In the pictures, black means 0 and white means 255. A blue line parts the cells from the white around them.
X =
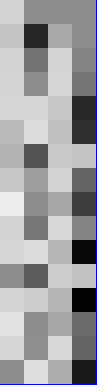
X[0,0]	210
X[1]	[195, 38, 169, 141]
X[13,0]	226
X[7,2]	210
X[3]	[212, 141, 214, 117]
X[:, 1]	[141, 38, 115, 141, 215, 220, 83, 158, 141, 119, 219, 93, 205, 141, 143, 222]
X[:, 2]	[141, 169, 213, 214, 200, 192, 202, 210, 168, 217, 182, 205, 180, 167, 217, 173]
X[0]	[210, 141, 141, 141]
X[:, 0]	[210, 195, 211, 212, 215, 186, 179, 199, 236, 211, 214, 141, 213, 226, 215, 141]
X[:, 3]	[141, 141, 132, 117, 39, 48, 195, 99, 60, 131, 8, 193, 2, 108, 99, 25]

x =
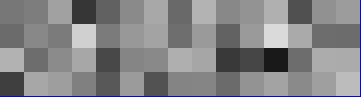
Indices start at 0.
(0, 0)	119
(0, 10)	147
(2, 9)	57
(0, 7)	105
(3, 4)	88
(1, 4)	123
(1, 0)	107
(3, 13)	159
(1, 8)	154
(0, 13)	145
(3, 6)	82
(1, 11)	218
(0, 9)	136
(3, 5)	155
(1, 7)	110
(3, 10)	147
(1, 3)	208
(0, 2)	161

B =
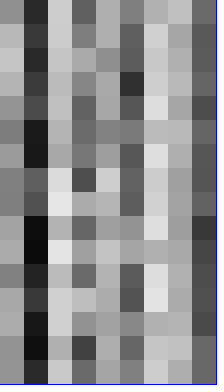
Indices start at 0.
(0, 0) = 144
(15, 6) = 205
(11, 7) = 177
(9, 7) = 158
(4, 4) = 167
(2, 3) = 170
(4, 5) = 86
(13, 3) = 146
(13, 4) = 162
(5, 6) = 187
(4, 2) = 192
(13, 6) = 177
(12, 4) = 172
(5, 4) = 130
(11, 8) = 77
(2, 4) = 143
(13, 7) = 180
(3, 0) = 180
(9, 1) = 13
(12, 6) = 227
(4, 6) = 221
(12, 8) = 80
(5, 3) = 107
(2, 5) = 92
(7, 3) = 78
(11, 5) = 91
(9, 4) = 159
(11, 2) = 187
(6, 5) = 87
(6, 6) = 222
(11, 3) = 106
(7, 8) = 85
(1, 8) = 89
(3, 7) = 185
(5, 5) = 122
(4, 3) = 98
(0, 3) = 96

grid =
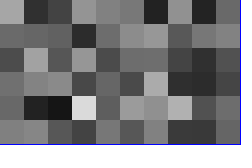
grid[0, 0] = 166
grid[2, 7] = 68
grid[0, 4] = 129
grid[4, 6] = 144
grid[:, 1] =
[48, 102, 162, 131, 34, 134]
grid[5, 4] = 119
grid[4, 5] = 155
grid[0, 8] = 35
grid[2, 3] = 150
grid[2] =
[76, 162, 86, 150, 75, 109, 110, 68, 48, 81]
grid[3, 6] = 171
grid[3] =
[112, 131, 138, 72, 102, 74, 171, 47, 44, 69]
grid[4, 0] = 104
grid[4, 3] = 218
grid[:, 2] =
[67, 97, 86, 138, 21, 87]
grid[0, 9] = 105
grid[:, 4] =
[129, 109, 75, 102, 94, 119]

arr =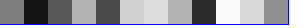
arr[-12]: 126
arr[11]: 143
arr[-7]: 209
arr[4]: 74

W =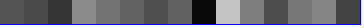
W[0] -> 86
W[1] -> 74
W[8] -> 9
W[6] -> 78
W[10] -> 127

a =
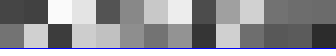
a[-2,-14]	69
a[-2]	[69, 65, 250, 228, 83, 136, 200, 237, 76, 160, 209, 114, 109, 107]
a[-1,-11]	205
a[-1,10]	110
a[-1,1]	208
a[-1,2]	60
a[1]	[115, 208, 60, 205, 193, 142, 115, 147, 53, 208, 110, 88, 91, 44]
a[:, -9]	[136, 142]

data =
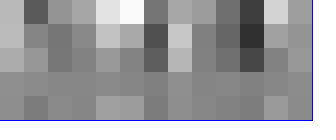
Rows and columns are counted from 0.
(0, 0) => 185
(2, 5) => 131
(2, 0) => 172
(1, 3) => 137
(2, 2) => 119
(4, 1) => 123
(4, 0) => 142
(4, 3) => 134
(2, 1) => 150
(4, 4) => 159
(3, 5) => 134
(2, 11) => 130
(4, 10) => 125
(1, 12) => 148
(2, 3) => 130
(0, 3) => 166
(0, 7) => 167
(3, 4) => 138
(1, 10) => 48
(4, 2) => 138
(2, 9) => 112

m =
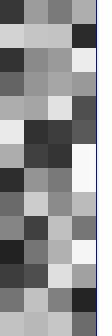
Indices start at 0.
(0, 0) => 55
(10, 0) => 34
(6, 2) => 52
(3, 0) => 100
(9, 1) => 64
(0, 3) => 174
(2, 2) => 154
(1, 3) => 43
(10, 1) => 117
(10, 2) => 177
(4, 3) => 79
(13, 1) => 184
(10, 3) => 245
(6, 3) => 248
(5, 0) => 234

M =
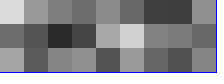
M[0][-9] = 218
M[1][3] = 69
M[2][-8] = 92
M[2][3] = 143
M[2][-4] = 155
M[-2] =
[109, 85, 43, 69, 169, 209, 130, 122, 103]
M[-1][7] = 81
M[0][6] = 64
